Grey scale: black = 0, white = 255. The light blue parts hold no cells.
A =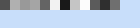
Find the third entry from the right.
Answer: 91
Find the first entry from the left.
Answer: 80
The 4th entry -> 165
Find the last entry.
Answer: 111

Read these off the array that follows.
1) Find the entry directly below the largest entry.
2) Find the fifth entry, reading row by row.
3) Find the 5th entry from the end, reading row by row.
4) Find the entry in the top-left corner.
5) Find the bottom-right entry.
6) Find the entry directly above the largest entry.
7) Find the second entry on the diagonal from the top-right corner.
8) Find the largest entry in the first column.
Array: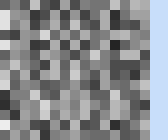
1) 107
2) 87
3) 107
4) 97
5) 149
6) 116
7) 161
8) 237

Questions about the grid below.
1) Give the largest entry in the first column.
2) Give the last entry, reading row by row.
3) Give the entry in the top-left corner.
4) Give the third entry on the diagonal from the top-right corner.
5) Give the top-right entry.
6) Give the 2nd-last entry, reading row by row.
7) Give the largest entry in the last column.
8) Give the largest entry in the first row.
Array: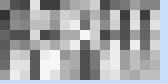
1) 158
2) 189
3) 140
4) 225
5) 131
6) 189
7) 225
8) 225

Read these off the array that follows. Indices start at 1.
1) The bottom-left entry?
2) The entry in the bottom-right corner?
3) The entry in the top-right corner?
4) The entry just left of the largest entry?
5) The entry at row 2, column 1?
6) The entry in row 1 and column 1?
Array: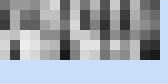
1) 202
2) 25
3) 83
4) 95
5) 71
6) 118

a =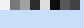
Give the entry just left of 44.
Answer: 161
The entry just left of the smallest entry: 222

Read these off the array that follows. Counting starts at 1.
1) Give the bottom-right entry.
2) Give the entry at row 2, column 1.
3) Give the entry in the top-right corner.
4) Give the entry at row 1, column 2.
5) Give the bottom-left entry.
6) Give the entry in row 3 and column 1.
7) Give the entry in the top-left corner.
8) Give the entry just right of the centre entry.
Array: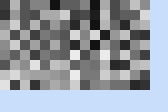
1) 50
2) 50
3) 140
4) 181
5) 225
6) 140
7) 62
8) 152

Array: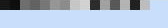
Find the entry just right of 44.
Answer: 161
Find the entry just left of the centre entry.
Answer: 140
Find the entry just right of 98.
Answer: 119

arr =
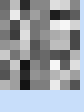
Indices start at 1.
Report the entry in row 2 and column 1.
116
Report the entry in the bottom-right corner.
83
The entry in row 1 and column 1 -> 105
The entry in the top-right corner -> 135
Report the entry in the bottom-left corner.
180
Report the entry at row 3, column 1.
147
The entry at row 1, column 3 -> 41
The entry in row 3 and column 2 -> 72
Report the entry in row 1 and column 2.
189
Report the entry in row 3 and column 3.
201
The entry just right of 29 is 60

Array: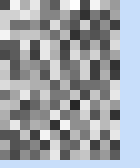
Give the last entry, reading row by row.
92
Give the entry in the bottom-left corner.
121
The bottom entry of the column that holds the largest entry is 186
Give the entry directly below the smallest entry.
143
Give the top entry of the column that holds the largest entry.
254
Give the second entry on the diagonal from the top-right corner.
73
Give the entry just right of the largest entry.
73
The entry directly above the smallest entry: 197
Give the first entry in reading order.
73
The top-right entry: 154
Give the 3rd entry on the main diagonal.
112
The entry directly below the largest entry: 101
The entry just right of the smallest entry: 231
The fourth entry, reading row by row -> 231
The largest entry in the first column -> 243
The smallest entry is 38
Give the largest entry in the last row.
231
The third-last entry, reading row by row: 121
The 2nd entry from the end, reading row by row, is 154
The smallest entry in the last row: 73
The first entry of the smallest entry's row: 197
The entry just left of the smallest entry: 209
